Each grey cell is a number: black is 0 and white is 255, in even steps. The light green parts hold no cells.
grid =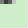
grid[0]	122
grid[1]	59

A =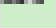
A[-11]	157
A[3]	126
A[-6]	53
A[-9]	84

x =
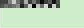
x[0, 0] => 68
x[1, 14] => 68
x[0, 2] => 130
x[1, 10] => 110
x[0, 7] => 58
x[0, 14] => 83
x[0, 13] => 19
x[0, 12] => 92
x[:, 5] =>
[66, 33]

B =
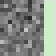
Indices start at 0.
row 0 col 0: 71
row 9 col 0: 116
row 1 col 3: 75
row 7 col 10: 122
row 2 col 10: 127
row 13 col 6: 123
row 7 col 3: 126
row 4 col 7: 40
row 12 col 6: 122
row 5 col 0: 131
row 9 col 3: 111
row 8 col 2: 140
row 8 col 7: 124
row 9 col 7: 124
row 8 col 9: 116
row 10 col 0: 189
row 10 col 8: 92
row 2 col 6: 145
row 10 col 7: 159
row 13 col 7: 92
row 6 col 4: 142
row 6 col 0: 109
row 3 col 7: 108
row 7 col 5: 78
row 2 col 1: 78
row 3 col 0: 116
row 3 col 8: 122
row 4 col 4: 90
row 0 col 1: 91
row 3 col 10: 108
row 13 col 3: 117
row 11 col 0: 99
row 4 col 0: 128
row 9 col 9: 110
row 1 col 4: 127

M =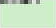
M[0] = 103
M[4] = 185
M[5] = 117

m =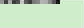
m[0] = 150
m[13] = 87
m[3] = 60
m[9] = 135
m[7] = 61

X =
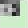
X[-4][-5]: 76
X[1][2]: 177
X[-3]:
[195, 166, 177, 46, 92]
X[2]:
[175, 110, 198, 148, 70]
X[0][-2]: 133
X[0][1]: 103

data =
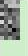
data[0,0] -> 65
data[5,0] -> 214
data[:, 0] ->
[65, 146, 65, 190, 49, 214, 73, 122, 79, 177]
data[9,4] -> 54
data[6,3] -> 117
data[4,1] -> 103
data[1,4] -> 188
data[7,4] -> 76
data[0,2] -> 169
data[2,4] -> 103
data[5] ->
[214, 85, 190, 107, 130]
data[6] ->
[73, 137, 37, 117, 126]
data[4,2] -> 124

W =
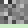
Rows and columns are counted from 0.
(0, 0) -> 78
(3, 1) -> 195
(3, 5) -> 152
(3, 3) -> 125
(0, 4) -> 130
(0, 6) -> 142
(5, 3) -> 71
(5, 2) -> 176
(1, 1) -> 99
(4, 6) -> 143
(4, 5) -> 100
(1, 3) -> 81
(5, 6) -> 106

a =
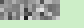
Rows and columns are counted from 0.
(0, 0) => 84
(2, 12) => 107
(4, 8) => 149
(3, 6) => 92
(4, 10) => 121
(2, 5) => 181
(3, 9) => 158
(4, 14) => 206
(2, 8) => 124
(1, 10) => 183
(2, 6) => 62
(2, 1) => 136
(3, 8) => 163
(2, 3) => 130
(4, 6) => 28
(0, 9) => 179
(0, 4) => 146
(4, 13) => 166
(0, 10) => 82
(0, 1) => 152
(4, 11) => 104
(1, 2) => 147
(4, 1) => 173
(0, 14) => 157

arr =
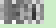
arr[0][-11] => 207
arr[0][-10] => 131
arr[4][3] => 109
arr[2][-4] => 152
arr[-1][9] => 127
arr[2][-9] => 114
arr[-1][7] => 160
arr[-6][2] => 114
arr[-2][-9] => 114
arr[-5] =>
[172, 127, 114, 88, 104, 138, 100, 184, 90, 213, 130]
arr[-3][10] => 146
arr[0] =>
[207, 131, 114, 216, 115, 117, 155, 143, 215, 147, 208]
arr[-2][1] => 141
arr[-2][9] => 204
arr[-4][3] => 112
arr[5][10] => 214
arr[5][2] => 114
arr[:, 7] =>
[143, 184, 152, 179, 153, 160]
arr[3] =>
[175, 126, 114, 100, 81, 170, 160, 179, 49, 170, 146]
